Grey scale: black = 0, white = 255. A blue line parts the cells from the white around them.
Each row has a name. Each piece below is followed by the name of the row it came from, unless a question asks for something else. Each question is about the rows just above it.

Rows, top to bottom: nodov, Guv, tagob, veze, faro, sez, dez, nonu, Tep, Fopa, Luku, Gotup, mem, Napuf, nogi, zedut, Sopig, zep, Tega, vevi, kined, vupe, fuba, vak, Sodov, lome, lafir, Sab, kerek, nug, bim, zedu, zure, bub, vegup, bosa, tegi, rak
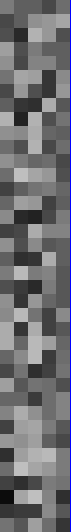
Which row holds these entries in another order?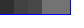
lafir
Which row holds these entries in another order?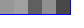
zedu
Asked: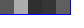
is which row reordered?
nonu
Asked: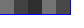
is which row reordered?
lafir
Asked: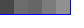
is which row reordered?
Gotup

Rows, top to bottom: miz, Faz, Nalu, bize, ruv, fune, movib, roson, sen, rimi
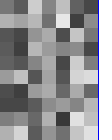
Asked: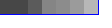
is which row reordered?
roson
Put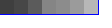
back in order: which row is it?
bize

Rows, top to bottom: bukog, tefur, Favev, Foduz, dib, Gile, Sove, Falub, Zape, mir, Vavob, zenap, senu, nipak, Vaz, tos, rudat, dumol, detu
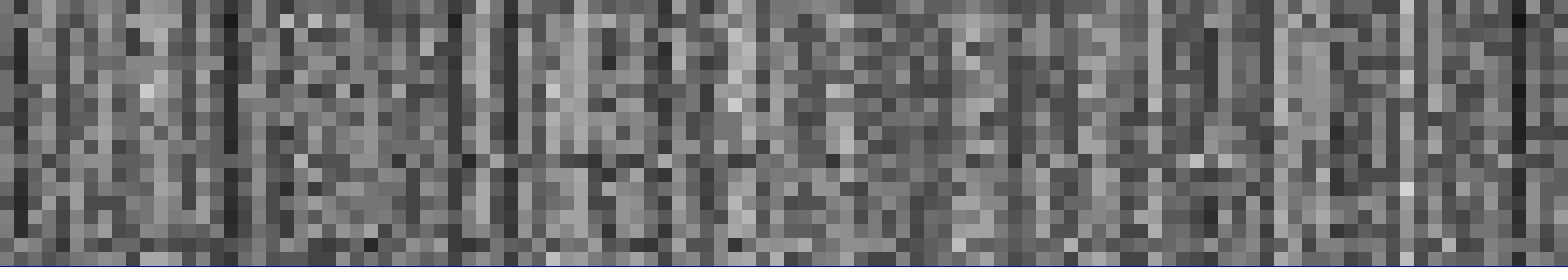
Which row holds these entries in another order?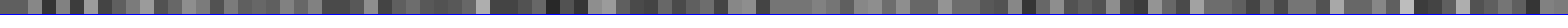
bukog
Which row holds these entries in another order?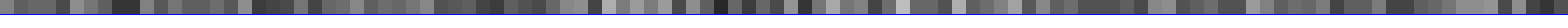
zenap

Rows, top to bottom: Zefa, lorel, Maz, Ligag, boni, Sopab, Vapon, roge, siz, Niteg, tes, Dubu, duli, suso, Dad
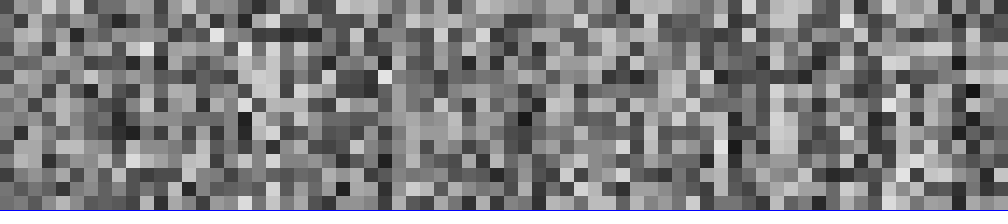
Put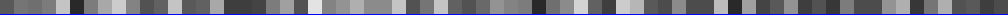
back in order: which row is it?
lorel
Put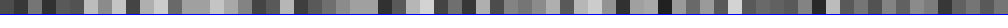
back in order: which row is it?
suso
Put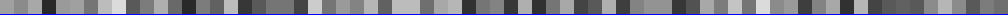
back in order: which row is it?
Dad
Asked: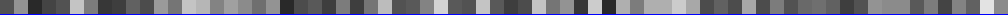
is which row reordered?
Sopab
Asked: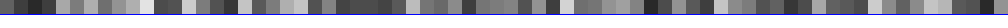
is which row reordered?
Maz

